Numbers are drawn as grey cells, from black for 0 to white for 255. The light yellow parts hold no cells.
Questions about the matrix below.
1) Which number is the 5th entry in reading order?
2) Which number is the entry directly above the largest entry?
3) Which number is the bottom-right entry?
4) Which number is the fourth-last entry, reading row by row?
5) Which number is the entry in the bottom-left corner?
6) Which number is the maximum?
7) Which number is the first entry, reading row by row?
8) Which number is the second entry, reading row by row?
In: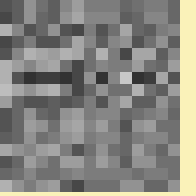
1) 94
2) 124
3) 146
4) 146
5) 177
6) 200
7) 83
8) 94

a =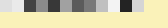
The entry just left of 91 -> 161
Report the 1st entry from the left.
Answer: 224
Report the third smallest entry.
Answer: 67
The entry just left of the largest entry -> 192
